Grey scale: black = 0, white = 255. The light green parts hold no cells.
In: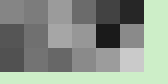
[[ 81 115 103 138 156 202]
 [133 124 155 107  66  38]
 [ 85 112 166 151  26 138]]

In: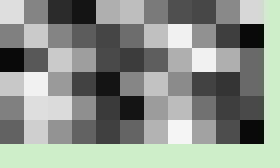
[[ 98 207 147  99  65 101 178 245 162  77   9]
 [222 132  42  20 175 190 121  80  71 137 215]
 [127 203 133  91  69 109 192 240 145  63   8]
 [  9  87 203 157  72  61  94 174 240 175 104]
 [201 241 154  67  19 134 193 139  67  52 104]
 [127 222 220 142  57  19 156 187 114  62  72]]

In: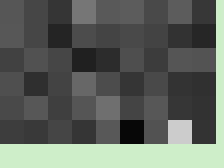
[[ 61  57  69  53  88   7  82 204  51]
 [ 86  70  53 118  89  92  73  92  55]
 [ 87  70  36  76  68  73  67  50  38]
 [ 65  81  70  32  44  78  60  85  83]
 [ 79  47  67 103  76  53  73  51  48]
 [ 73  87  63  85 111  68  87  54  50]]

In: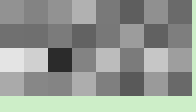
[[170 135 132 173 127  89 154 105]
 [146 131 146 177 121  94 144 106]
 [112 111 123  98 120 156  97 126]
 [228 208  43 131 188 123 198 158]]

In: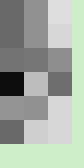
[[105 207 215]
 [105 145 222]
 [105 145 215]
 [115 118 142]
 [ 13 189 110]
 [148 145 215]]

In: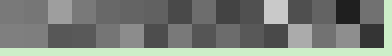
[[127 126  87  89 117 140  77 121  85 108  88  73 171 114 142  52]
 [121 118 158 121 104 100  97  73 109  67  80 201  79  99  31 113]]

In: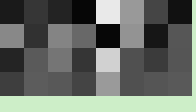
[[ 62  92  88  68 154  80  85  89]
 [ 26  54  35   6 233 153  69  17]
 [136  49 132 104   7 147  22  86]
 [ 36  90 117  53 209  80  59  85]]

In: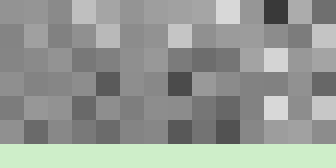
[[144 106 136 121 107 132 135  88 115  82 135 157 161 140]
 [147 149 138 191 165 148 158 161 165 216 150  57 172 111]
 [132 160 129 144 185 140 146 197 144 155 156 140 124 196]
 [133 138 147 120 128 143 152 123 109 117 163 212 152 164]
 [143 131 134 141  90 142 136  75 153 139 130 129 145 103]
 [124 151 146 105 142 126 141 140 118 103 130 216 141 199]]
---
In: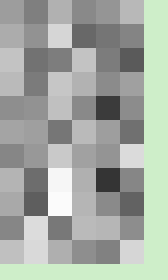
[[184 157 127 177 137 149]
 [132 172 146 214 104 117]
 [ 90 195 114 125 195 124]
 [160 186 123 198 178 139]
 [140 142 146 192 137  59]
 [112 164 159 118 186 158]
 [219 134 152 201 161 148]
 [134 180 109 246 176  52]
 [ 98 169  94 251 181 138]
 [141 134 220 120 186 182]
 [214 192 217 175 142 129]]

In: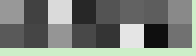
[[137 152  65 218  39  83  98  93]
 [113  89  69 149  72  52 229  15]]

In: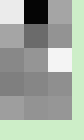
[[165 235   5]
 [147 165 107]
 [244 136 149]
 [143 127 134]
 [150 158 147]]

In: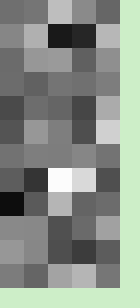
[[102 111 117 190 138]
 [183 134 176  25  38]
 [143 107 151 154  96]
 [125 108  97 116 112]
 [171  74 109 101  70]
 [208  84 151 126  78]
 [115 114 126 125 134]
 [ 79  93  52 252 217]
 [108  13  90 181 100]
 [161 137 136  80 106]
 [ 92 151 135  78  60]
 [118 124 101 163 181]]

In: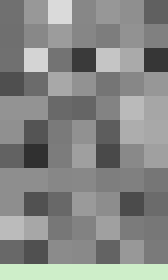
[[ 96 112 152 218 135 151 143]
 [128 111 136 156 134 125 146]
 [ 54 112 212 115  58 197 170]
 [151  79 107 168 146 117 135]
 [166 147 147 105 101 131 186]
 [168 144  84 122 145  93 173]
 [160  98  48 124 159  73 137]
 [118 142 142 135 136 126 128]
 [107 142  81 104 154 141  75]
 [119 187 167 119 130 160 123]
 [122 104  80 139 137  99 152]]

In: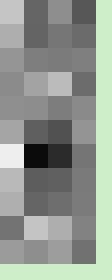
[[ 87 197 101 142]
 [107 174 100 118]
 [127 149 126 123]
 [108 139 163 187]
 [138 143 141 125]
 [148 165  95  81]
 [117 238  11  43]
 [122 185  93  96]
 [123 175 101 110]
 [130 115 196 174]
 [113 155 142 157]]

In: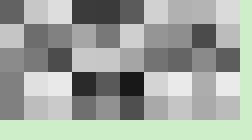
[[218  98 199 221  59  58  91 209 177 180]
 [188 197 109 129 166 120 207 149 142  75]
 [ 93 139 121  76 200 199 165 115 101 138]
 [234 128 224 233  42  89  24 212 234 173]
 [187 128 189 202 111 145  79 169 197 170]]

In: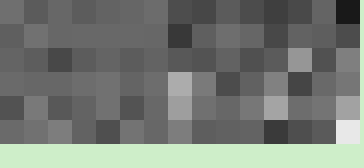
[[ 25 111  91 103  92  99 102 108  77  71  91  76  63  73 100]
 [ 76  95 113 103 104 104 104 103  56  95 110 102  72  98  94]
 [127 100  93  72  92 100  92  99  88  83  98  80  91 150  81]
 [118 106 103 103 109 113 100 109 172 122  76  97 129  69 105]
 [162  82 121  88  99 113  83 104 158 112 103 119 164 109 116]
 [232 106 113 125  98  79 115 103 125  94  97  99  58  78  90]]
